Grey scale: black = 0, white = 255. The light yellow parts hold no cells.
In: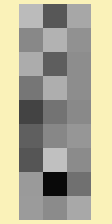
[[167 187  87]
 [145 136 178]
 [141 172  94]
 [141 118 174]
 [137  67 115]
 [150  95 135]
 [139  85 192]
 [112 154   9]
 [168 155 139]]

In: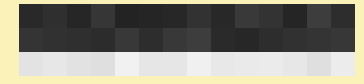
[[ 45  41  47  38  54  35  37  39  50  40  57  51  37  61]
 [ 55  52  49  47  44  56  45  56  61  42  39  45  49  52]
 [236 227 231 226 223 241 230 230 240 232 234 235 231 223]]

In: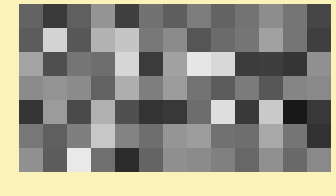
[[ 70  99  58  95 148  63 114  94 124  99 115 141 117]
 [ 63  92 211  88 178 197 120 139  85 107 117 161 117]
 [144 163  79 117 110 214  59 161 230 216  60  62  53]
 [137 139 147 139  98 174 126 156 115  92 123  87 133]
 [ 56  53 155  74 176  80  51  56 109 222  57 201  24]
 [ 50 120  95 127 199 131 110 149 157 113 110 168 117]
 [137 144  92 233 111  43 100 143 139 128 103 144 105]]

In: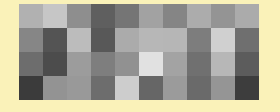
[[171 177 198 142  95 117 162 133 172 148]
 [111 134  84 188  88 171 183 182 125 208]
 [ 92 109  76 156 126 145 225 163 112 183]
 [ 61  59 147 153 109 205 102 155 106 149]]

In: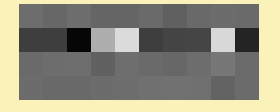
[[106 109 103 109 101 101 106  96 105 108]
 [ 36  62  62   6 174 219  62  68  69 216]
 [107 106 109 110  97 110 106 103 109 119]
 [107 108 105 105 108 109 112 113 112  99]]

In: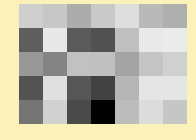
[[175 207 199 172 201 222 185]
 [235  94 232  91  81 191 233]
 [208 152 132 193 192 164 197]
 [229  83 223  86  66 182 229]
 [198 117 209  74   1 188 220]]
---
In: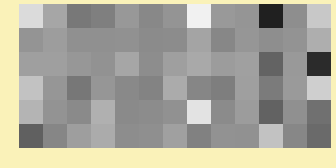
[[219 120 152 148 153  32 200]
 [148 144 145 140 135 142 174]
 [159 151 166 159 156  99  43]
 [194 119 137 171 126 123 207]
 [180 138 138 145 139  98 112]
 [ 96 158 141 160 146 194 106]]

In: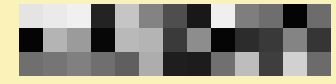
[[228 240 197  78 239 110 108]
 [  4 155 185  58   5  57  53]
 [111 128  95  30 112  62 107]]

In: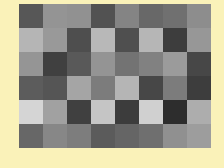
[[ 87 145 132 112]
 [181  78  79  61]
 [149  89 115 155]
 [ 92 165 181 124]
 [213  64  60  45]
 [103 125 101 144]]

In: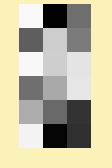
[[249 110]
 [ 94 123]
 [248 228]
 [111 230]
 [173  51]
 [243  48]]

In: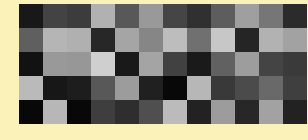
[[ 24  60  88  69  93 118]
 [ 95 176 165 189 199 178]
 [ 18 151  25  65  97  68]
 [186  29 156   8  57 105]
 [  8   8  46 187 156 162]]

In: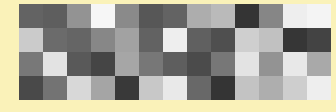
[[ 99 147 138  99 186 134 244]
 [203 101 162 238  79 193  67]
 [120  89 166  94 119 147 169]
 [ 73 216  57 233  52 174 238]]

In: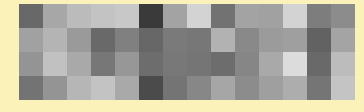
[[104 187 200 163 114 161 125]
 [161 154 128 122 178 155  98]
 [148 169 151 120 109 169 105]
 [115 182 169 116 166 159 117]]

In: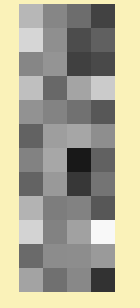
[[183 109]
 [214  76]
 [134  64]
 [191 164]
 [146 113]
 [ 98 166]
 [130  24]
 [ 99  55]
 [179 130]
 [211 161]
 [106 141]
 [163 136]]

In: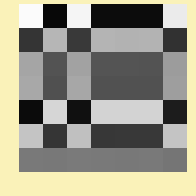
[[251 245  12 235]
 [ 52  57 178  49]
 [165 162  84 156]
 [168 167  81 158]
 [ 11  16 211  28]
 [196 192  56 196]
 [121 122 120 117]]
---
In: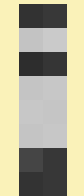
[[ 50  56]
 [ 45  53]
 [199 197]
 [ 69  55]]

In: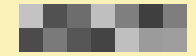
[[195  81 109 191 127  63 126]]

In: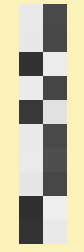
[[233  73]
 [ 50 236]
 [ 56 225]
 [234  78]
 [ 48 238]]

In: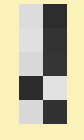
[[220  45]
 [216  53]
 [216  50]]

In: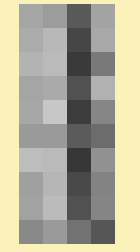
[[165 156  89 163]
 [179 186  58 121]
 [167 199  60 134]
 [189 186  55 145]
 [162 187  81 133]]

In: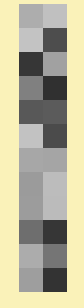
[[173 192]
 [ 54 161]
 [ 88  91]
 [167 165]
 [156 187]
 [172 117]]

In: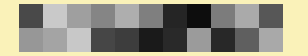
[[ 73 201 159 133 174 127  37  13 124 170  87]]

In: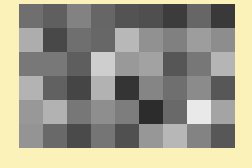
[[111  95 130 102  83  79  60 102  57]
 [120 120  94 206 153 162  86 119 181]
 [152 178 119 142 125  44 105 233 164]]
